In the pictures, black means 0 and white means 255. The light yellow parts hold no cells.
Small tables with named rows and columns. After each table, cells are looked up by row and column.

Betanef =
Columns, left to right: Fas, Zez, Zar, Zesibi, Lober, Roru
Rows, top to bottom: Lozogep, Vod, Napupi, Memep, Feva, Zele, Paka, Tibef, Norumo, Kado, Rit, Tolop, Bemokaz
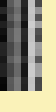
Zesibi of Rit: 20
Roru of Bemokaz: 72
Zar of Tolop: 120
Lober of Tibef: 200
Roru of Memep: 161
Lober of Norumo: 187
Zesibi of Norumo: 46
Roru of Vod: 148
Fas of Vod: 39
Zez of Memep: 68
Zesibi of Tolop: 37
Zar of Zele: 120
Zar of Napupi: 119
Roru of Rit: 161

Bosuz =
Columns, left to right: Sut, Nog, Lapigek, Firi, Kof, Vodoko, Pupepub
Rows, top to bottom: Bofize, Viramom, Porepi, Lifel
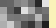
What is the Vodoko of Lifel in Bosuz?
120
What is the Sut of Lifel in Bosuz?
174
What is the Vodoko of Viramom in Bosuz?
103
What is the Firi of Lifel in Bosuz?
80
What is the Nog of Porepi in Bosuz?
121
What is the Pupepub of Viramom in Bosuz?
115
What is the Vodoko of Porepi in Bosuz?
184
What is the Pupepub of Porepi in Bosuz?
102
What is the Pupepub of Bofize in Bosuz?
226
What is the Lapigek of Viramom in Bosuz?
59
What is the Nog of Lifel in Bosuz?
203
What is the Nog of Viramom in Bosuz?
97
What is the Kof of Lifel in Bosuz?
54
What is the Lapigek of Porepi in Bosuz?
118

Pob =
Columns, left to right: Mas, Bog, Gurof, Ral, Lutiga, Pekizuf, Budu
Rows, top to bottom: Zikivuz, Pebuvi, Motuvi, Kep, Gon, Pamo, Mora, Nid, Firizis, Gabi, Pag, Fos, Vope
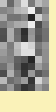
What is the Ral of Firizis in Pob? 86
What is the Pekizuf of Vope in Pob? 156
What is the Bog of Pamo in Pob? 172
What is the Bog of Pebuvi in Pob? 144
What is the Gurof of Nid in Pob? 181
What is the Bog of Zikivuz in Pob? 104
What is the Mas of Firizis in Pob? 140
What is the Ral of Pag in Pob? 55
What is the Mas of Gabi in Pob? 114
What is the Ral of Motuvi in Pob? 132
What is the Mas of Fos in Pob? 186
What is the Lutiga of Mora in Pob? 211
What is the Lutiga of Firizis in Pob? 38
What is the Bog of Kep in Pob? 149
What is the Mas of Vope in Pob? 113
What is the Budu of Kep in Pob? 128
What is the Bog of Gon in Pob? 173
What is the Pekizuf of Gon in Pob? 92
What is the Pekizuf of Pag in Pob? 88

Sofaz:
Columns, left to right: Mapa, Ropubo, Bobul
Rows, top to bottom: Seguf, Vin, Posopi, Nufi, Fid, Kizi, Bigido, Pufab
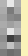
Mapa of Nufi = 171
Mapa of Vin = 171
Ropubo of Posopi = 137
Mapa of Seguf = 180
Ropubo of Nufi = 160
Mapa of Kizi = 142
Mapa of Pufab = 125
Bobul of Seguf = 175

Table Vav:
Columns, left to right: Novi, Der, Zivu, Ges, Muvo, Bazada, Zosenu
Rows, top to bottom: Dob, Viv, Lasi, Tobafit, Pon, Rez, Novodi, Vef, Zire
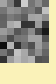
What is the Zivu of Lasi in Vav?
110
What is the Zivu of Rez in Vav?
117
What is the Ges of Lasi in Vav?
93
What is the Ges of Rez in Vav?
121
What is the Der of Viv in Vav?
146
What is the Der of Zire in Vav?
156
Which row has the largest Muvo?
Zire

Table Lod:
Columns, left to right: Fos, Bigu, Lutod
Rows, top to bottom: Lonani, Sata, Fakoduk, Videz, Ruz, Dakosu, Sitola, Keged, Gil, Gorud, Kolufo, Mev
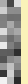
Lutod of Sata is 140
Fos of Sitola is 234
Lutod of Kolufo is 94
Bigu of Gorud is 192
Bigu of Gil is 137
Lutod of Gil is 150
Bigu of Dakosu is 110
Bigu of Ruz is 151
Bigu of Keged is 92
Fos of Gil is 83

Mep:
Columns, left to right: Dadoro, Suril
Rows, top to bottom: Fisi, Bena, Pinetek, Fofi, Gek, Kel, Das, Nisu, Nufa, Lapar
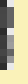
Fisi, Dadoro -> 45
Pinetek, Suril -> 99
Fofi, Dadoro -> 71
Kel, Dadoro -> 61
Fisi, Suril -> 233
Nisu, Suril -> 99
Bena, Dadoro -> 70
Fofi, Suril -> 99
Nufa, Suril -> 152
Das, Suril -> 157
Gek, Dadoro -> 45
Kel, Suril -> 152
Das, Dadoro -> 60
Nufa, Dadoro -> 61
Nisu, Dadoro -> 70
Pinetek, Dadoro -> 71

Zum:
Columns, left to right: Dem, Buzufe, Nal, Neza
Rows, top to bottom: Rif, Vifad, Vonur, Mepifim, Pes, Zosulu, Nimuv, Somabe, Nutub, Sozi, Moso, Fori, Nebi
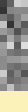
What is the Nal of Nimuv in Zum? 91
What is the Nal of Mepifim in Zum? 138
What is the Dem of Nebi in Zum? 137
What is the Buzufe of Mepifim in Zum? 52
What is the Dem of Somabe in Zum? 151
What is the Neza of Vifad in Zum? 137
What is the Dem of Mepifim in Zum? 195
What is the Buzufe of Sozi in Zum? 117
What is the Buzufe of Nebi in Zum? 192
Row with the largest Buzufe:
Nimuv

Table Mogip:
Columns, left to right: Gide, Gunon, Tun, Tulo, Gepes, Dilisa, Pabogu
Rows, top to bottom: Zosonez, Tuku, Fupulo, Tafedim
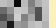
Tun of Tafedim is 156
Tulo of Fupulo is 129
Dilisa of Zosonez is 174
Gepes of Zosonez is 128
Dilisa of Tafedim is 196
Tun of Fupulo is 208
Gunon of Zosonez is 180
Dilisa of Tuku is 82
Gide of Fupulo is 80
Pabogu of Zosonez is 194
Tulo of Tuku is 194
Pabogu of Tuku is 192
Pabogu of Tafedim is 178
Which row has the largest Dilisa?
Tafedim

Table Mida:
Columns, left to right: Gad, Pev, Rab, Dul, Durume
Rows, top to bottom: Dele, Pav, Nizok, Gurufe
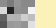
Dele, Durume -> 137
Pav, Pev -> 35
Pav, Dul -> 140
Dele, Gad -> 140
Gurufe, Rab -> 157
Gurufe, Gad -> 86
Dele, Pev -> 123
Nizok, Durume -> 190
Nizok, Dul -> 206
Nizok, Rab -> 178
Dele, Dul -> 137
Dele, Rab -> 148
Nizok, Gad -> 99
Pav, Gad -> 217
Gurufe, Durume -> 224
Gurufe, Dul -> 147
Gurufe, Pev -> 153
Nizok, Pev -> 181
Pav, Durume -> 244

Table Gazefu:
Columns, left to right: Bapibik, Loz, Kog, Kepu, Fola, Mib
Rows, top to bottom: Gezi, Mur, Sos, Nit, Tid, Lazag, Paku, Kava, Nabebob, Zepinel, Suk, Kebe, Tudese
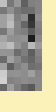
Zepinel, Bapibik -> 161
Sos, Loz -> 178
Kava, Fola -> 94
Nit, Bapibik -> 160
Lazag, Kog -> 142
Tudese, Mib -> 136
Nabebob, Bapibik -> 107
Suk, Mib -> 134
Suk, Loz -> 145
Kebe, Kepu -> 141
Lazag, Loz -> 145
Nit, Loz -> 189
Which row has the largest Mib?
Paku

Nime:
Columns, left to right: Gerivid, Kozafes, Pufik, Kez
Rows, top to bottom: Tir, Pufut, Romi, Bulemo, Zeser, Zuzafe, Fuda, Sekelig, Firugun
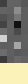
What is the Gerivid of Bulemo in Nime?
68
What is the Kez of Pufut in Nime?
95
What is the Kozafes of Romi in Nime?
92
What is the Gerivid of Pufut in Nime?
100
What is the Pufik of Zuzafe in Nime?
94
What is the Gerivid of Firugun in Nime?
59
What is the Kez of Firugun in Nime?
99
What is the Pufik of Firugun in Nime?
104
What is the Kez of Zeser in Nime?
94
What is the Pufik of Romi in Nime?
118
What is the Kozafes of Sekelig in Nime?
96
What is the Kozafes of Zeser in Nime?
96
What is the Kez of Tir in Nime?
88
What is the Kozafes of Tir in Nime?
100
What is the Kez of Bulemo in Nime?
95
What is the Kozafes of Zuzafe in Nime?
94
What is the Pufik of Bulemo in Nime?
17
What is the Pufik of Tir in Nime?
99
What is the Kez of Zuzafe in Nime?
96
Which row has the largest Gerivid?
Zuzafe

